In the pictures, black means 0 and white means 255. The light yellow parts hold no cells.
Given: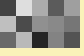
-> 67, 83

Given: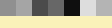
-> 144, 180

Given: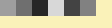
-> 158, 129

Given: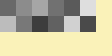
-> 105, 74

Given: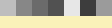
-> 190, 155

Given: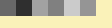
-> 104, 149

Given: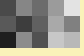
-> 74, 184
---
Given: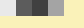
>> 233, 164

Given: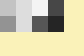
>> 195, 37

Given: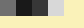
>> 111, 216

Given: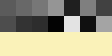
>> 91, 164

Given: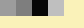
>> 156, 191

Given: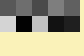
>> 88, 31
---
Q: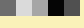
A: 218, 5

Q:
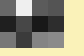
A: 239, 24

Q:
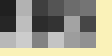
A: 204, 32

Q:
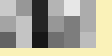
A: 231, 23

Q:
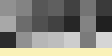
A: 213, 32

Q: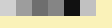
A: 208, 17

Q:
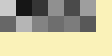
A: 203, 22

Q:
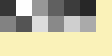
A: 254, 39
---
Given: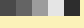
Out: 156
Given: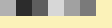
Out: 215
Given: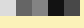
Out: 131
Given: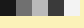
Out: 185
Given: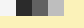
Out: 43
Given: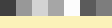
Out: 252
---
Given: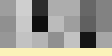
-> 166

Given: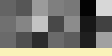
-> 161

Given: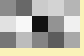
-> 168

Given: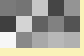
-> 176

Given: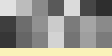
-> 123

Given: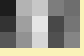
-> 133

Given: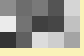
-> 164

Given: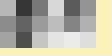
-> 222

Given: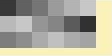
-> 163
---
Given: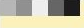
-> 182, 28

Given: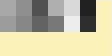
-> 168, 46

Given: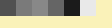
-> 81, 233

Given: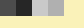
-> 76, 176

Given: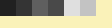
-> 33, 195

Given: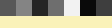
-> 88, 62

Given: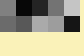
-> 128, 21

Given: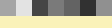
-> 165, 144

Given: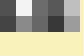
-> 81, 155
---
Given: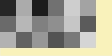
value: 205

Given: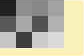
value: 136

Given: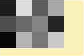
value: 92

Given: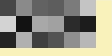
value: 124

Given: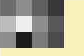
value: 96

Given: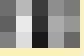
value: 142
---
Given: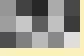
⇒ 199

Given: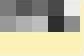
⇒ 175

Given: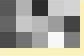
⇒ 199

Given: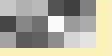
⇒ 135

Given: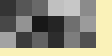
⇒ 147

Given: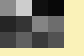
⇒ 52
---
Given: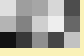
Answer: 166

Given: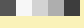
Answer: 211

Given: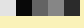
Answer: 99

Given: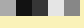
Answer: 54

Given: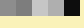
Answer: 198

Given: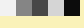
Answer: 71

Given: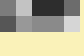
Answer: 45

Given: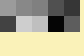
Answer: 128

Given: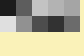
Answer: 195
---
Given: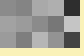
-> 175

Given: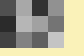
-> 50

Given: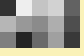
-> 210

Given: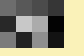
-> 75

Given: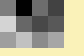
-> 109

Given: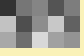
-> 84

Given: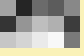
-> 92

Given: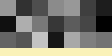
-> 63

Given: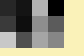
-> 179
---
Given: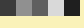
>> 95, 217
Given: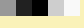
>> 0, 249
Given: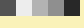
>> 179, 237
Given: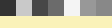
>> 107, 244
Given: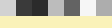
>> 188, 246
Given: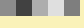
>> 173, 223
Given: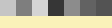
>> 54, 212
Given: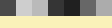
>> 53, 206
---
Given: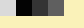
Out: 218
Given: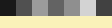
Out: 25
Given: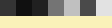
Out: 52
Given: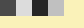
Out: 74
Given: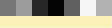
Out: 119
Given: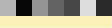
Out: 180
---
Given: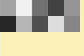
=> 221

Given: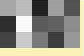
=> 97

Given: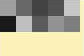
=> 146

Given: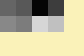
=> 214

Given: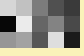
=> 131

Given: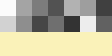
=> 237

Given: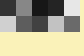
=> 194

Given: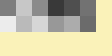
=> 172
